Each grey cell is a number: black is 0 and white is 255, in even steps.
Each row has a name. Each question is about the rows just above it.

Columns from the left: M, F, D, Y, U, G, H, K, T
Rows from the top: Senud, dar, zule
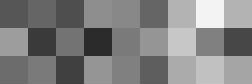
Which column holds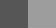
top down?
M
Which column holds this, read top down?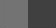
D
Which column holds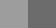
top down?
M
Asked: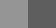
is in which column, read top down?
G
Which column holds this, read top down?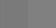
U

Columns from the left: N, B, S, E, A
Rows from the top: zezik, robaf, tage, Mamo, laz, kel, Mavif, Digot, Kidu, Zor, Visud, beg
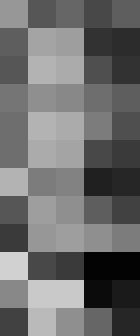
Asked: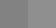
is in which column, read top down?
S
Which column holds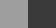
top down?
S
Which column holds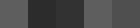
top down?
A
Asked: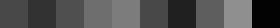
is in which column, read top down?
E
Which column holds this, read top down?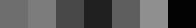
E
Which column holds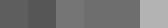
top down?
N

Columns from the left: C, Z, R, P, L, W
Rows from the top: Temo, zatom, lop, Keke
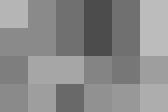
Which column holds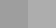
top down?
W
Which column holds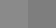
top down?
C
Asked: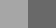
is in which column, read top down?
R
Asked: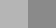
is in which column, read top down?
C
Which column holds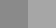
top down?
Z

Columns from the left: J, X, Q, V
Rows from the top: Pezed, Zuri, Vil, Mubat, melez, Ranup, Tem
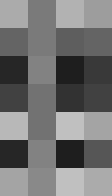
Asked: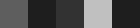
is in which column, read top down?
Q
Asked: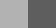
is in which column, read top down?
Q
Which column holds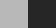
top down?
J
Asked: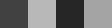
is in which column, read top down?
J

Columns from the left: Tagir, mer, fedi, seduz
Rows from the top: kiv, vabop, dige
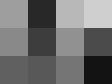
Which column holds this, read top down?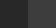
mer
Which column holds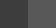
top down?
mer
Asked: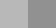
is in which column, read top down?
fedi
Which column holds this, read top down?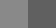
Tagir

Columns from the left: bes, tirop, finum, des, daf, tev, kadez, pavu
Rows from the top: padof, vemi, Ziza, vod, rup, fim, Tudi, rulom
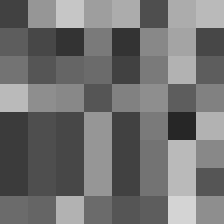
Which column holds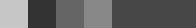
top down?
finum
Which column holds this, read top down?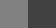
daf
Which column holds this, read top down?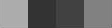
daf
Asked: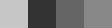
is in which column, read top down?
finum
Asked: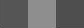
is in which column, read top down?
tirop
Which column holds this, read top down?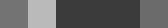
bes
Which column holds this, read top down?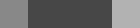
finum

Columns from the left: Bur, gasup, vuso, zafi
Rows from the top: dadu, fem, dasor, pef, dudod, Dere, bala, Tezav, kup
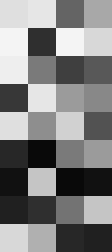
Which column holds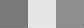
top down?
gasup
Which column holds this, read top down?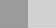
vuso
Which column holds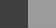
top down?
vuso
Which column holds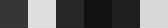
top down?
Bur
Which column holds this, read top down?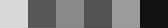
zafi
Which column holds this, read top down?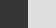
Bur

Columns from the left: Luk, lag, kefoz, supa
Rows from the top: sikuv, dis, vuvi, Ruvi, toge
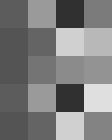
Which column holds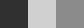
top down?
kefoz
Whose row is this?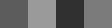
sikuv
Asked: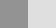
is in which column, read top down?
supa
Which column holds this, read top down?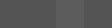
Luk
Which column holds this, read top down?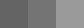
lag
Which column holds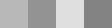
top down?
supa

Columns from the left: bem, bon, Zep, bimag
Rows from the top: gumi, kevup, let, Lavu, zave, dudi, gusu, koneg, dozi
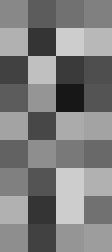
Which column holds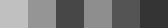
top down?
bon
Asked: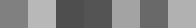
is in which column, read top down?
bimag
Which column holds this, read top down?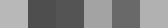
bimag
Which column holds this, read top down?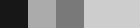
Zep
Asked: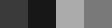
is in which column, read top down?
Zep
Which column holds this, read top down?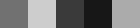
Zep
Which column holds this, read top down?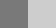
Zep

